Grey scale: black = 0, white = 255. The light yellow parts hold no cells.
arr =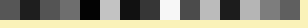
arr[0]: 86
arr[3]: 110
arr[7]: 54
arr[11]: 28

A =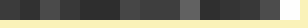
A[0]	59
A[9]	97
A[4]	46
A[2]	74
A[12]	56

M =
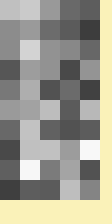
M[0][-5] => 192
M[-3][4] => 248
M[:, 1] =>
[202, 154, 211, 157, 174, 162, 194, 192, 247, 93]
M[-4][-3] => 97
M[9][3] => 190
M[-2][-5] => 95
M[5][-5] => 154
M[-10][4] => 93
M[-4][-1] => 92
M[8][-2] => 164
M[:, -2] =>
[105, 91, 136, 73, 107, 91, 82, 156, 164, 190]

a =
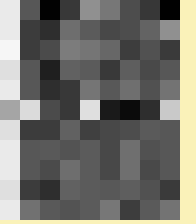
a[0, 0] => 234
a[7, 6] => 111
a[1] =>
[234, 60, 46, 110, 91, 72, 77, 99, 144]
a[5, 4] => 223
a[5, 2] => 75
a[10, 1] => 113
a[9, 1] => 60
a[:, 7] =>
[55, 99, 81, 73, 81, 46, 90, 81, 73, 81, 90]
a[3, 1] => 87
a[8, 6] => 111
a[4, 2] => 46
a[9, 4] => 91
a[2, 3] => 124
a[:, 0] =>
[234, 234, 246, 223, 234, 165, 223, 234, 234, 223, 234]
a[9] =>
[223, 60, 46, 97, 91, 88, 94, 81, 58]
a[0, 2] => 2
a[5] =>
[165, 219, 75, 56, 223, 26, 11, 46, 201]
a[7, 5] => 72
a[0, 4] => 144
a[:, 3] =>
[56, 110, 124, 97, 56, 56, 97, 83, 110, 97, 83]
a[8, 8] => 87
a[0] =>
[234, 87, 2, 56, 144, 119, 77, 55, 1]
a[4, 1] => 87
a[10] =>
[234, 113, 89, 83, 91, 119, 61, 90, 115]

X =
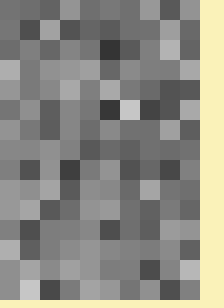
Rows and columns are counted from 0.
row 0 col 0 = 115
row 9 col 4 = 141
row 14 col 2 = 73
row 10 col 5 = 153
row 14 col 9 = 128
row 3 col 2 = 145
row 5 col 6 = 198
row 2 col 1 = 127
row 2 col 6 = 90
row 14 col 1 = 198
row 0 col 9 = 147
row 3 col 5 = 103
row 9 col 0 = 152
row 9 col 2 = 164
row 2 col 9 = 100
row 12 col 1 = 95
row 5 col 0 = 117
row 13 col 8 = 132
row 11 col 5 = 78
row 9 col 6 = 106
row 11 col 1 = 79
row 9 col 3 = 90
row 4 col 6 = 121
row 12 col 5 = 135
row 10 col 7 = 97
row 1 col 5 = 91
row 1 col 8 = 158
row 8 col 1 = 82
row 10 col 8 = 122
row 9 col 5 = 136
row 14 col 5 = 151
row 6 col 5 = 137
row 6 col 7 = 112
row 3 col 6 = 138
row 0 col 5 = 120

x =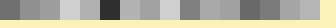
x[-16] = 111
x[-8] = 207
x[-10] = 179
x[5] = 47
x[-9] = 162
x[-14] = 158
